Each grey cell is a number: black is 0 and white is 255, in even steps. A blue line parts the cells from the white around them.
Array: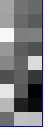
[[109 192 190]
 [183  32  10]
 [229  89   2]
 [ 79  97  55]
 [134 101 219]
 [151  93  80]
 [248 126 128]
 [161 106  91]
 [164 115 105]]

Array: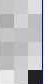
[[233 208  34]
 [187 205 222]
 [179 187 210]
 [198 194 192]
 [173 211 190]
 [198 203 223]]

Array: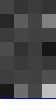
[[ 25 109  70 191]
 [ 62  66  65  79]
 [ 66  58  64  56]
 [ 77  50  61  23]
 [ 60  70  65  67]
 [ 40  92  67 129]
 [ 68  53  60  52]]

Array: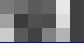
[[203  90  66 129 179  64]
 [161  60  80  77 220  64]
 [122 110  91  98 231  64]]

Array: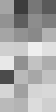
[[186 180 220 207]
 [213 160 213 216]
 [ 75 185 167 192]
 [232 144 194 173]
 [207 205 239 224]
 [165 146 137 178]
 [146  94 141 125]
 [165  60 119  90]]

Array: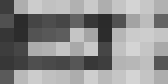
[[ 90 185 204 192 188 173 206 185 197 212 196 173]
 [ 55  62  79  74  70  86  56  62 180 183 191  86]
 [ 61  70 173 177 196 169 201  70 193 212 197 169]
 [ 54  44  83  88  93 197 165  44 182 203 205 197]
 [ 80  43  69  77  70  99  55  43  81 163 188  99]
 [ 61 174 204 193 196 177 201 174 197 212 199 177]]
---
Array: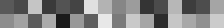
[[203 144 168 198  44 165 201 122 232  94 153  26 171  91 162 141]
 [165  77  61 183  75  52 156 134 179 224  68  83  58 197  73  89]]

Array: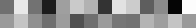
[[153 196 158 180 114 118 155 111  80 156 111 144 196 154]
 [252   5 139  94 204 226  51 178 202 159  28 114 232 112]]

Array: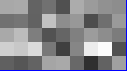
[[160  98  47 104 169 165  99  86  96]
 [ 80 252 236 134  63 120 219 200 207]
 [124 141 156 128 101  82 126 188 169]
 [154 111  77 152 141 194  98 117 113]
 [141 145 155 172  80 113  99 170 168]]

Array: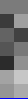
[[171 149]
 [198 163]
 [144  43]
 [120  85]
 [ 65  99]
 [159  59]
 [123 123]]

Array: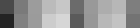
[[115 195 184 151  90 214 204 155 129  36]
 [126 183 173 153 107 199 187 156 122  74]]

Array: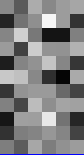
[[156 145 125 167  92 126]
 [ 67 133 151 132 126  50]
 [ 38 115 232 158 159  22]
 [161 164 142 188  70 129]
 [ 67 105 154 154 147  53]
 [170   5  47 136 192 200]
 [ 54 134 196 146 132  29]
 [178 146 147 205  65 155]
 [128  20  20 120 208 133]
 [ 51 156 246 143 115  36]
 [166 156 136 172  90 137]]

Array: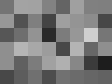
[[ 98 102 107 113  77 112  93  72]
 [ 29  59 135 176 161 124  96 143]
 [143 103 180  72 156 168 181 143]
 [118 207 151 124  42 147 110  86]
 [ 71 140 148 159  68 127  82 151]
 [127 128 160 100 130 162 163 116]]

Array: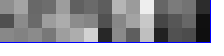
[[ 15  76  81  33 191  94 138  39 210 173 158 120 139 130 136]
 [ 16 103  86  70 200 163 135  81 133 140 172 157 106 139  80]
 [ 44 115 123 102 238 155 181  93 106  96 157 109 104 164 143]]
